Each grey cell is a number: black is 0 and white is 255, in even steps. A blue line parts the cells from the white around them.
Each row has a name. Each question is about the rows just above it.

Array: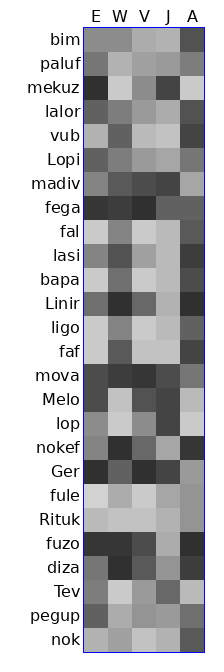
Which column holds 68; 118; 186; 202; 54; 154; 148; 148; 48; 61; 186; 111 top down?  A
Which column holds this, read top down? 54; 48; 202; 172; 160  W
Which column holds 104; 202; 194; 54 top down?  V

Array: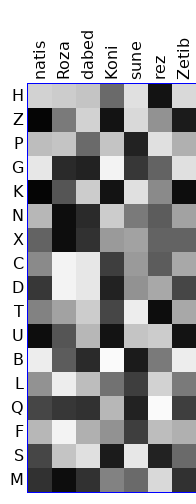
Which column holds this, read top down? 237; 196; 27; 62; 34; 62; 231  sune
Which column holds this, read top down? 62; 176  Zetib
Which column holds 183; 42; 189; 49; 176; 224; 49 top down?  dabed
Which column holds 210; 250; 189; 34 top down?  rez
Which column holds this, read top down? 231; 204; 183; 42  dabed

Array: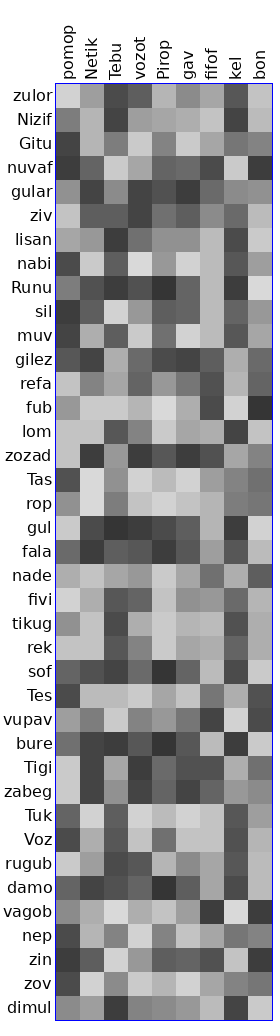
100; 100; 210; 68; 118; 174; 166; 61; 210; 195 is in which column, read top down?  gav
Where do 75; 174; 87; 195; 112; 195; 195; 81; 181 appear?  Voz
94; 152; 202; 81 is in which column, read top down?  Netik
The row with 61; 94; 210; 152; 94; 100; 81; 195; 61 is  zin
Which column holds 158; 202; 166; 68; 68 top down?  vozot

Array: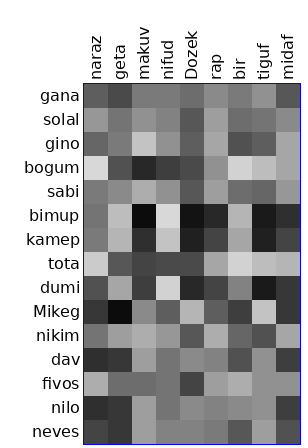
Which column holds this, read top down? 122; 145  makuv
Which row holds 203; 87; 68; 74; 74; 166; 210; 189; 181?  tota
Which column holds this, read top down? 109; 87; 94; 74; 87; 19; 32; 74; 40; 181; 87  Dozek
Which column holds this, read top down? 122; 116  naraz
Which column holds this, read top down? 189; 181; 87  geta

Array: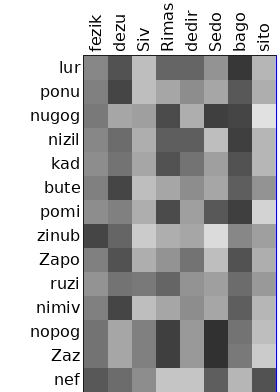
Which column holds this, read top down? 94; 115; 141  dedir
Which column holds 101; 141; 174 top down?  dedir
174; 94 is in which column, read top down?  dedir

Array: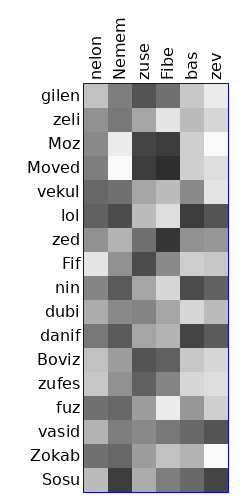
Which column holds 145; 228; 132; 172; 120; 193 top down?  nelon
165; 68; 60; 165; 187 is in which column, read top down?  zuse
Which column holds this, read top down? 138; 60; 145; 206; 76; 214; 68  bas
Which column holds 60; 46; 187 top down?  Fibe
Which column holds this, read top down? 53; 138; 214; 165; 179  Fibe
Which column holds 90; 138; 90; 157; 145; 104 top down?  Nemem

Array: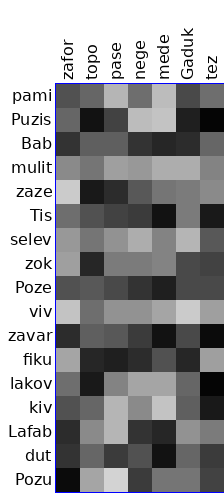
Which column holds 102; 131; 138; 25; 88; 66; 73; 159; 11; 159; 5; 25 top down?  tez
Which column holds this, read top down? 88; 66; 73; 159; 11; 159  tez
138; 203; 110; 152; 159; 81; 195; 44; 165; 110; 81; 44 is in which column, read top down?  zafor
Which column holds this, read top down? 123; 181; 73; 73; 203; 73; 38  Gaduk
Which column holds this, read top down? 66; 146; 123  pase

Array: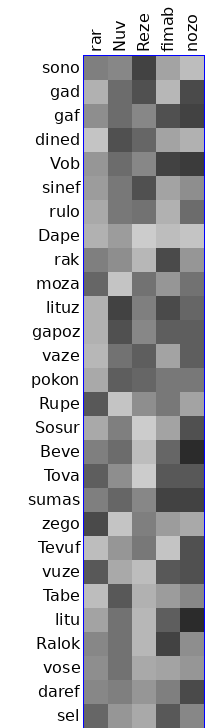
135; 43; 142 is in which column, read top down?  nozo
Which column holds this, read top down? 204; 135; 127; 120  Reze

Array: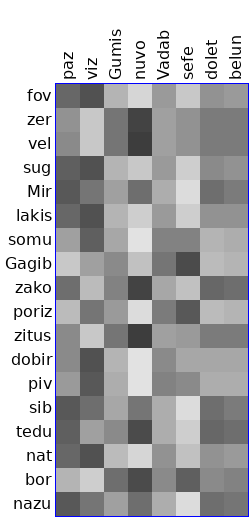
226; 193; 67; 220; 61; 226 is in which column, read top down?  nuvo
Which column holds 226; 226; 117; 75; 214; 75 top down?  nuvo
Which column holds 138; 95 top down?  paz
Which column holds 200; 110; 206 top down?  nuvo
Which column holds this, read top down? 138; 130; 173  Vadab
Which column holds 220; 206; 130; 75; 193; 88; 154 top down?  sefe

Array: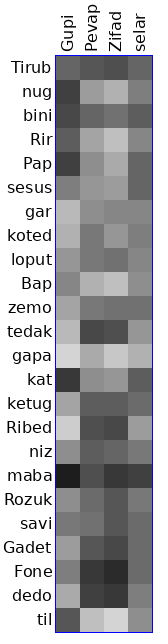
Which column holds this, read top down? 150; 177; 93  selar
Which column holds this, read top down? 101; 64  Gupi

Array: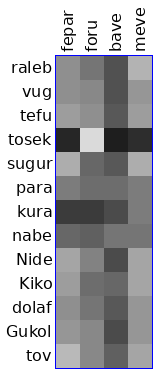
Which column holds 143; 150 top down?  fepar
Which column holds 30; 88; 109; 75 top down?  bave

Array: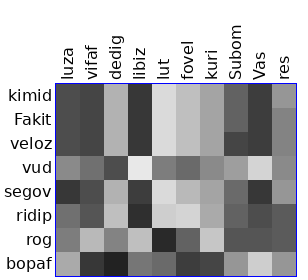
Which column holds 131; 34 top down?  dedig
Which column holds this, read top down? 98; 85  Subom
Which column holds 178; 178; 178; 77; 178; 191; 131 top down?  dedig
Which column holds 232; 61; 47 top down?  libiz
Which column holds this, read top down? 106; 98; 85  Subom
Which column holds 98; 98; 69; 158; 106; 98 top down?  Subom
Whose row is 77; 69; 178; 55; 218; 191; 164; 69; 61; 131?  veloz

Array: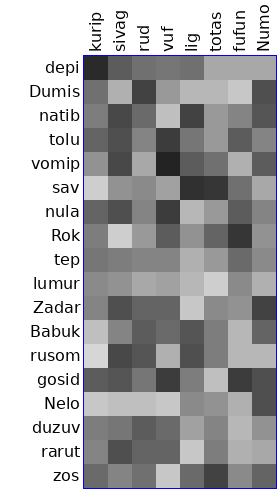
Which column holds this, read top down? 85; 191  sivag
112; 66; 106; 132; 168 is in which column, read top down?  rud
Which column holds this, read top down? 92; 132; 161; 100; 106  vuf
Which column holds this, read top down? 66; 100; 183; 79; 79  Numo
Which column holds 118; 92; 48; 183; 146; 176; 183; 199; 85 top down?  lig
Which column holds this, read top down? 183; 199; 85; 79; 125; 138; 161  lig
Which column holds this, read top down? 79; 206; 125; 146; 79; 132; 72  sivag

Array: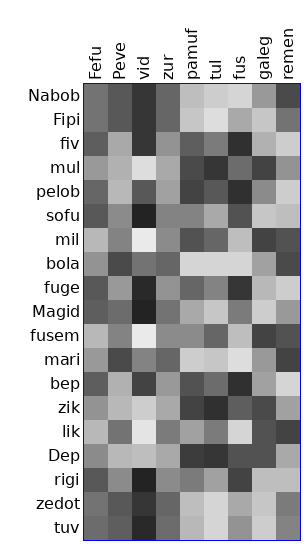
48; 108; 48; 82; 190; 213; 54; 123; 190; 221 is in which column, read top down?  fus
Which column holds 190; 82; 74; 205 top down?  remen
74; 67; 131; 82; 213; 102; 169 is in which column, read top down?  pamuf
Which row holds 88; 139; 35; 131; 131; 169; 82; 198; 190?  sofu
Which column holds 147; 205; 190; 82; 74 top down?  remen

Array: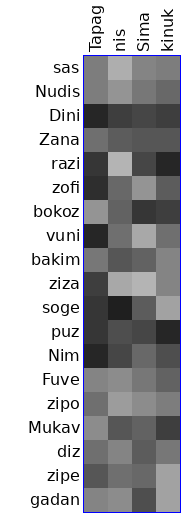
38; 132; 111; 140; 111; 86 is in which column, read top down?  Tapag
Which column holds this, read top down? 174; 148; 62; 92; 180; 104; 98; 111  nis
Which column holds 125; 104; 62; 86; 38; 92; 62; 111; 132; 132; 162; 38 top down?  kinuk
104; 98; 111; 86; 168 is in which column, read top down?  nis

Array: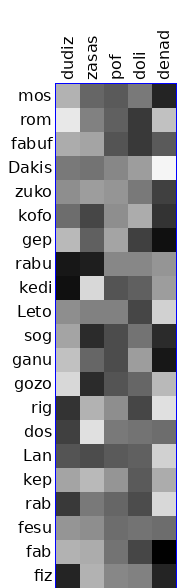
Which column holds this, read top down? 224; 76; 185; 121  zasas
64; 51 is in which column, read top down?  denad
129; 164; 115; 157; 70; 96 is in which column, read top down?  zasas
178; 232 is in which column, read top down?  dudiz
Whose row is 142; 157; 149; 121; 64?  zuko

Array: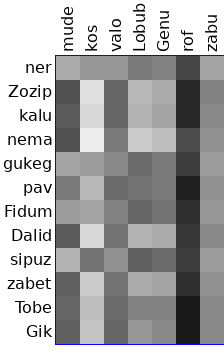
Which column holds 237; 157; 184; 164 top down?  kos
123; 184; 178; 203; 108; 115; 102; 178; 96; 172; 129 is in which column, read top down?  Lobub
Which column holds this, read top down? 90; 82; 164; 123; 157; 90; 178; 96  mude
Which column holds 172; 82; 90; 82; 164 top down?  mude
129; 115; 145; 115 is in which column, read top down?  valo
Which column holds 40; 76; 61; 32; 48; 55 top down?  rof

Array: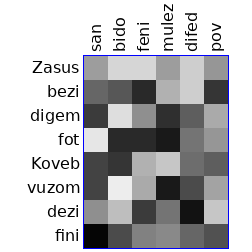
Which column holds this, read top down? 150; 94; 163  pov
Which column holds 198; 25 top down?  mulez
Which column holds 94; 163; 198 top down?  pov
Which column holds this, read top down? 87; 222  bido
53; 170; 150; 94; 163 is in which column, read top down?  pov
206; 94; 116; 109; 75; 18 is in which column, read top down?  difed

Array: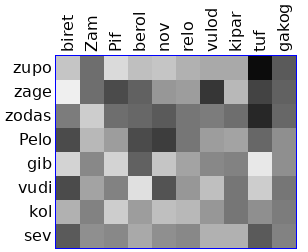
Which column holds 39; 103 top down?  tuf
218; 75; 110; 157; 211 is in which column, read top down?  Pif
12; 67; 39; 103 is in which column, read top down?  tuf
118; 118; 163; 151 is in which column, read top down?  relo
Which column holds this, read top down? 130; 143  Zam
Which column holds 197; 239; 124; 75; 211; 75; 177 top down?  biret

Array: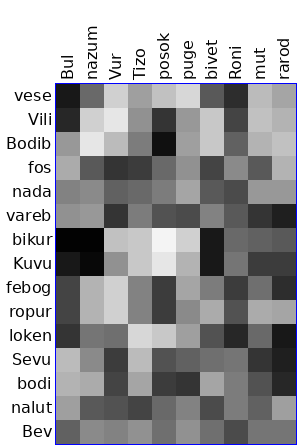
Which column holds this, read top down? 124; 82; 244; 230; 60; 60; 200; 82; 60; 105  posok
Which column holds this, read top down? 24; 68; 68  Bul
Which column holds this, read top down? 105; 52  mut
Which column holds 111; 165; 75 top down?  bivet
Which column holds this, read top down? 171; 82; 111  bivet
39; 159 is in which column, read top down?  rarod
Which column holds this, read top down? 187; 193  mut

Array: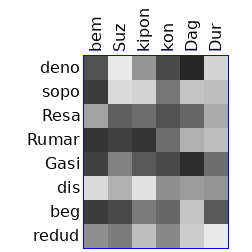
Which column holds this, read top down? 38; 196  Dag
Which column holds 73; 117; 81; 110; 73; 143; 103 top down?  kon
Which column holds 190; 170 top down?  Dur
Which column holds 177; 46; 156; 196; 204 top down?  Dag
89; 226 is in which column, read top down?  kipon

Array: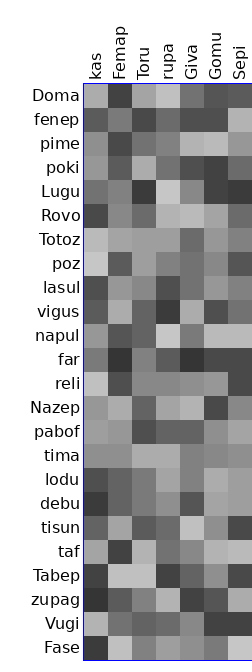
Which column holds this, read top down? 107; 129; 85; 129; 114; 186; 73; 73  Sepi
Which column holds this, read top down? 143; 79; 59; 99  kas
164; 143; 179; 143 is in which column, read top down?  Gomu
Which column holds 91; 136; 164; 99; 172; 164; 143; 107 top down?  rupa
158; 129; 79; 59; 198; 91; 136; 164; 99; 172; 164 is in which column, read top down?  rupa
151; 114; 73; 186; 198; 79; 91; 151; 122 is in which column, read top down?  kas
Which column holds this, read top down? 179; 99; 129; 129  Giva

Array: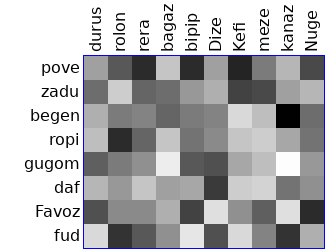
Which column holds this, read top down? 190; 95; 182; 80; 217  durus
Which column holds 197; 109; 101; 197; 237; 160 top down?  bagaz
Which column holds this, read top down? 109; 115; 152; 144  Nuge
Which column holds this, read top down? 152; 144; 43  Nuge
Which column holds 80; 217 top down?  durus

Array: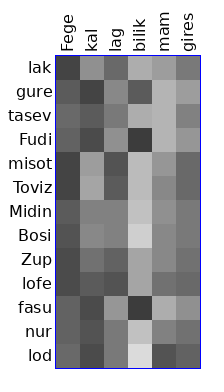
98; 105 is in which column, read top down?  Fege
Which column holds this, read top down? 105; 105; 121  gires
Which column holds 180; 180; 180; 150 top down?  mam
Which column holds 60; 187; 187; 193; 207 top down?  bilik
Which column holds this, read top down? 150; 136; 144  mam
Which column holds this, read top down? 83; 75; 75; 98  Fege
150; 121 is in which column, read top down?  lag

